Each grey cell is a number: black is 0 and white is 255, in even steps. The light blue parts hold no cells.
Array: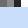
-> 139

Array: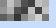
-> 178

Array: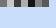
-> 21

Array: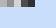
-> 211

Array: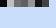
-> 150

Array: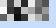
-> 221

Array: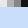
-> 178

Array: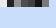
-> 64
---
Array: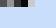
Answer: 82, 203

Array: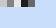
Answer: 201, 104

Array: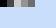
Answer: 4, 110

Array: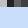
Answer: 192, 65

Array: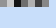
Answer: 147, 135

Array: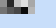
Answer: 143, 182
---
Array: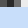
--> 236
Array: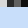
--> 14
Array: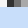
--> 169
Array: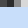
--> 216
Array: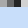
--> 209
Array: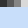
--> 217
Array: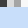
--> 248
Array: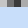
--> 171
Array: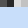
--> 194
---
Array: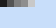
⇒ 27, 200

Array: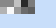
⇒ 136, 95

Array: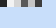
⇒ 37, 61

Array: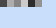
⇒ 72, 147

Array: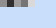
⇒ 143, 217

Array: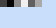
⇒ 66, 169
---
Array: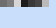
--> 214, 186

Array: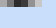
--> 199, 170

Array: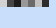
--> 210, 194

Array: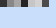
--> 210, 198

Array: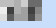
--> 237, 221

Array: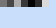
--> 218, 173

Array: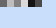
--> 218, 190

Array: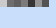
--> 203, 149

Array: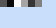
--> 252, 165
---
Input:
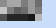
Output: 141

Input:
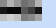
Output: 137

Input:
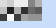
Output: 220

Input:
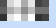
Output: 82

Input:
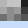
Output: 181

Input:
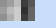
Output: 144

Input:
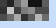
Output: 61

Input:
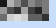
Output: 23

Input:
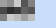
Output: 159

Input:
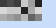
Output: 60
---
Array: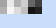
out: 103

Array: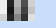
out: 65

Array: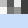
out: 235

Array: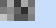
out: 45

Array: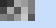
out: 185

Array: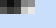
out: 131

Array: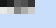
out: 80

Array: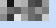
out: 149

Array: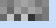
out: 150

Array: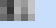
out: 138
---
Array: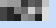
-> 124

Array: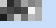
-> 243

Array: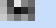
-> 38

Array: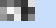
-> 39

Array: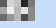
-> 225

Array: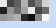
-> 68

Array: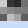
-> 124

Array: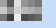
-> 173
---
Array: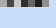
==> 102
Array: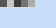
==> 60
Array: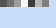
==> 59
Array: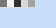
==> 48
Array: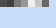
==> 239
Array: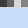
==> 101
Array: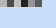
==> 34
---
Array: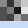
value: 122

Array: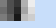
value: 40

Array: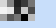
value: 44

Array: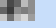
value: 141

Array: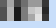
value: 196

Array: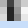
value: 37

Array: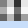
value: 246

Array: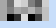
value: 180
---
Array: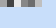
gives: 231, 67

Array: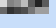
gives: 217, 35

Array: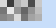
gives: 231, 60

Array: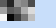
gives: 246, 6

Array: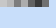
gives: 199, 57

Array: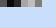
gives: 190, 10

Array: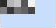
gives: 242, 43

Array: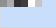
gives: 255, 50

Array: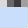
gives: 218, 59
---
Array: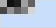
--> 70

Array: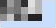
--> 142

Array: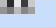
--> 147

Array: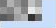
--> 91

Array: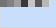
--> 116

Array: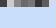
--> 65

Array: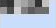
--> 151

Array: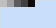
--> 191
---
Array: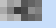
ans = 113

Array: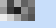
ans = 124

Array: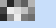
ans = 180

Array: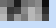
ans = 14

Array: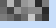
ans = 123

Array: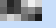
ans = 211
